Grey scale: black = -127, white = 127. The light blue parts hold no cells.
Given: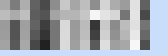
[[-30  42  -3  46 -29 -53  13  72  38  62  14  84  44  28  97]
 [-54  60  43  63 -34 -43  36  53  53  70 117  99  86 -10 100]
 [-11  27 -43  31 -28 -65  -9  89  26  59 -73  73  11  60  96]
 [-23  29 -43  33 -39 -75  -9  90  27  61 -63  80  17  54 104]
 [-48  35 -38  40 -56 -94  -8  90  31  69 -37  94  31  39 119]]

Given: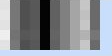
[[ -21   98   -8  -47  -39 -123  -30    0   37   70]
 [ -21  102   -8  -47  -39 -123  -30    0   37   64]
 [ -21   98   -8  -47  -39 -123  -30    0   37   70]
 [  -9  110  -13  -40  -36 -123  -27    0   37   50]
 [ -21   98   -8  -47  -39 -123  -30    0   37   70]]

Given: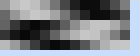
[[  -2   24   60   72   63   33  -10  -56  -97 -116 -115  -88  -50]
 [ -53  -23   22   55   71   64   36   -8  -56  -93 -116 -114  -93]
 [   2  -28  -72 -105 -119 -107  -77  -33   13   50   68   67   44]
 [ -48  -75 -106 -119 -105  -76  -28   16   51   70   67   41   -1]
 [  70   57   27  -20  -68 -102 -118 -108  -82  -41    7   49   67]]

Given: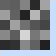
[[ 35 -29 -33   3 -86]
 [-40  30 -30 -93  54]
 [-58 -62  33 -15 -43]
 [ 23   8 -34  85  -8]
 [-95 -84 -78   8 -30]]

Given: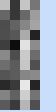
[[  -9   64  -73   69]
 [  29  -25  -72  -23]
 [  36  -50  -28    6]
 [ -93  -49  -40   43]
 [  12  -65 -114   97]
 [ -19    9  -50   74]
 [ -48  -17  -35   70]
 [  10  -42  -35    6]
 [ -91  -86  -69  104]
 [ -12    3  -30   78]
 [ -48  -37  -69   53]]

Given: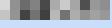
[[ 14  88  17 -19   2 -54  43  75  38 -48  24]
 [ 24  68  20 -60 -13 -64  56 -12  45  17  33]]
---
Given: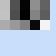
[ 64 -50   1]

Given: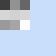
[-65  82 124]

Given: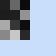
[ -96  -96 -113]

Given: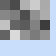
[-28  -1 -36  -4]

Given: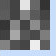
[-40 -60 -60 -54 -35]

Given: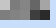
[69  3]

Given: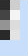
[-82 116]
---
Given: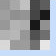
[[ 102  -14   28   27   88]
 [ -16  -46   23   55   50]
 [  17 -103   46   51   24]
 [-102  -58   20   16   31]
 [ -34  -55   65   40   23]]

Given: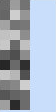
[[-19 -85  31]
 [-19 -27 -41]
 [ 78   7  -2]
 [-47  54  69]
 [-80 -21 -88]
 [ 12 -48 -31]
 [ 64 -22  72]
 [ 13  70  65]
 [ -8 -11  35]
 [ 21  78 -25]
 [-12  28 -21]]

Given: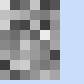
[[ 37  57  21  -1 -42  21]
 [  8  -7  12  77  67 -67]
 [-58   4  25  41  15  40]
 [ 37  -7  28  71  -2   7]
 [ 30 107 -32  22 -18  -3]
 [ 15 -67  56 -57 -44  79]
 [ 32  -3   7  41  54  64]
 [-43 -61  68 -15 -46  97]]

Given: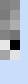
[[  98   37]
 [-126  103]
 [ -10    2]
 [  46   20]
 [  28   -4]
 [   9    0]]

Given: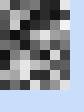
[[  97   21  -21   93  -73  -17  -71]
 [ -50   77  -84  -79   99   38   52]
 [ -33  -39   38   64  101   63  -89]
 [ -63   86 -103  -50   43   -1 -109]
 [  -7  -49   26  -30 -102  -29  -15]
 [  20   32   98   52  -71 -112  -69]
 [ 114    3  -69  -84 -108   74  -45]
 [ -61 -107  -84 -106   27   57  -35]
 [ 103  -93  -84   -6  -20  -69   62]]

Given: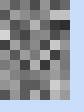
[[ 26  54 -44  46 -35  21 -42]
 [ 43  77  -5 -36 -35  31  19]
 [  2  27  11  -3 -13   2  33]
 [ -7  34 -72  48 -61  13  -5]
 [ -5 -65  56  -6  28 -38  22]
 [ 21  72 -56  10 -23  33 -63]
 [-15 -51   9   3 -57 -30  84]
 [-81 -70 -26  51 -24 -45  25]
 [ 65  63  11  -8  13  30 -40]
 [-23 -47  20 -51  -2 -33  15]]
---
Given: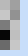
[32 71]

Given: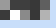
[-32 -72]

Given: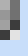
[-13  23]

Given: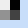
[-125   18]

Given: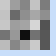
[-3 39 36 24 59]

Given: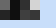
[ 84 -64]
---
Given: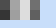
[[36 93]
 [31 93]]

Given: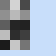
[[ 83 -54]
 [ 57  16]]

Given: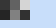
[[-29  85]
 [  1 -78]]

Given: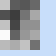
[[-35 -40]
 [-66 -11]]

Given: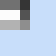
[[-14 -74]
 [124 -44]]

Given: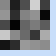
[[-97 -49]
 [-82   3]]

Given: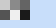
[[  10  -27]
 [ 111 -101]]

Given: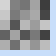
[[  1 -10]
 [ -5  21]]
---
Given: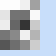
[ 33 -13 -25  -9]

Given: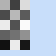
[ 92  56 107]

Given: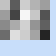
[30 71 81 94]

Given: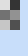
[-75 -13]

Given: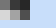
[-88  35]

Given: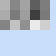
[ -2 -65  16]
